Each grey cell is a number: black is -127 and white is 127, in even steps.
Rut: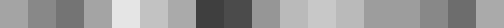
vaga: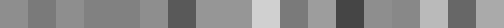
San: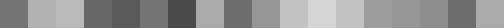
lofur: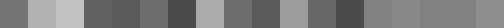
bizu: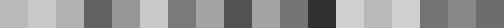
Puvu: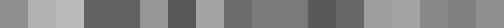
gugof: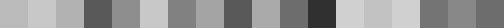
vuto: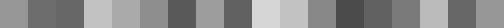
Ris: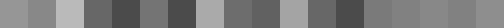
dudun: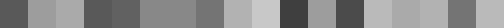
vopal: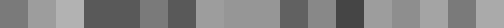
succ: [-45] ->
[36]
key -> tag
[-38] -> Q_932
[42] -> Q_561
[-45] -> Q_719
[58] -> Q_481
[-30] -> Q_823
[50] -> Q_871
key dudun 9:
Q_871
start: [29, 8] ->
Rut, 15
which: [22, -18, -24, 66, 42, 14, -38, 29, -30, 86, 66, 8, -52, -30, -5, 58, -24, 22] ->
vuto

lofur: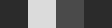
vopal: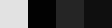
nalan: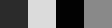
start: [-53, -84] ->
lofur, 3
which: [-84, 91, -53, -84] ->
lofur
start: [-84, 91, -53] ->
lofur, 1
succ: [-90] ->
[-112]
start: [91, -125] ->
nalan, 2

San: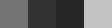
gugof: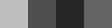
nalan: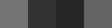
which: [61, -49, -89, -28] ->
gugof
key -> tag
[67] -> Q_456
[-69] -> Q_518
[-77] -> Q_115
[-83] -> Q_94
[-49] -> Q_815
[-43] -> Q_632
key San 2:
Q_115
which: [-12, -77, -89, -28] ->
nalan

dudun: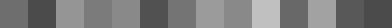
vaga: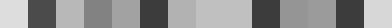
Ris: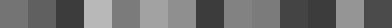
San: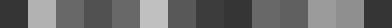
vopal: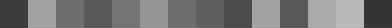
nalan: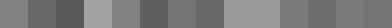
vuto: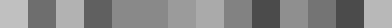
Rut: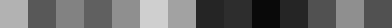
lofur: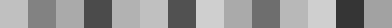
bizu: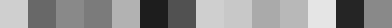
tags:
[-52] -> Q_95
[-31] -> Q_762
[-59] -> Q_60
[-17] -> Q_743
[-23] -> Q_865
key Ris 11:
Q_60
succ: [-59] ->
[-67]
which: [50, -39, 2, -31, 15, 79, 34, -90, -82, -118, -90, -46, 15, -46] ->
Rut
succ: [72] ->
[42]

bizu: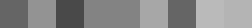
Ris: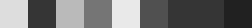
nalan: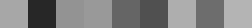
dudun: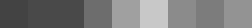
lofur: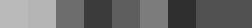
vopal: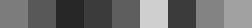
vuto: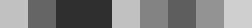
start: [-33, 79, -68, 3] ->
vopal, 5
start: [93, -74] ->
Ris, 1
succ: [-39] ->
[-88]
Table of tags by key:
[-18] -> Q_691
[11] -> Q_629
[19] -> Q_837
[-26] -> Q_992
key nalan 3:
Q_837
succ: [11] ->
[-3]
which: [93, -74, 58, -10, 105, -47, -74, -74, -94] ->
Ris

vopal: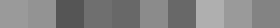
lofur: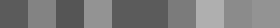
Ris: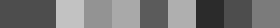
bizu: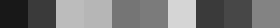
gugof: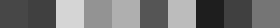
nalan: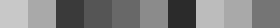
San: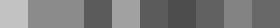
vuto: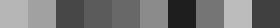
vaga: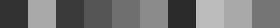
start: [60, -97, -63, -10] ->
gugof, 7
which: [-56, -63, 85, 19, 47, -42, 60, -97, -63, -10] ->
gugof
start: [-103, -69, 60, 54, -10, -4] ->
bizu, 1
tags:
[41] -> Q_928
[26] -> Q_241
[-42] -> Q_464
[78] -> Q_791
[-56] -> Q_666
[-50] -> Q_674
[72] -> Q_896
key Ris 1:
Q_674
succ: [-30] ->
[3]
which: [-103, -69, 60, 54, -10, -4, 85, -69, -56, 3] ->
bizu
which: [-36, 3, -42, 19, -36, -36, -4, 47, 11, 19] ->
lofur

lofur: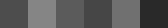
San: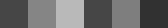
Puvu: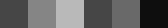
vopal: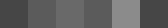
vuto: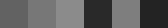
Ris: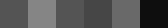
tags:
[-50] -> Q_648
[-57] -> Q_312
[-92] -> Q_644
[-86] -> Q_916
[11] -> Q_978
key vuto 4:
Q_916
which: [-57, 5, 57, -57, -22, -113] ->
Puvu
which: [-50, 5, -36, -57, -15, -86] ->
lofur
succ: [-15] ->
[-86]
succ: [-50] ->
[5]

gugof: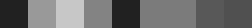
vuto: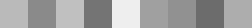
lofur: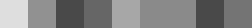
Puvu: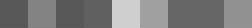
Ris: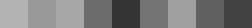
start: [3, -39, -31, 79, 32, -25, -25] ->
Puvu, 2
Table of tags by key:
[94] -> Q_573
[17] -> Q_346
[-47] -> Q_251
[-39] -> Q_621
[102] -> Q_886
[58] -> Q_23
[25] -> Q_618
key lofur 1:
Q_573
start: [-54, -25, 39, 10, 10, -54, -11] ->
lofur, 3
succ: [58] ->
[10]
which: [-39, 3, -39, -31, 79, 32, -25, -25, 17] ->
Puvu
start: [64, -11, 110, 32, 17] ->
vuto, 3

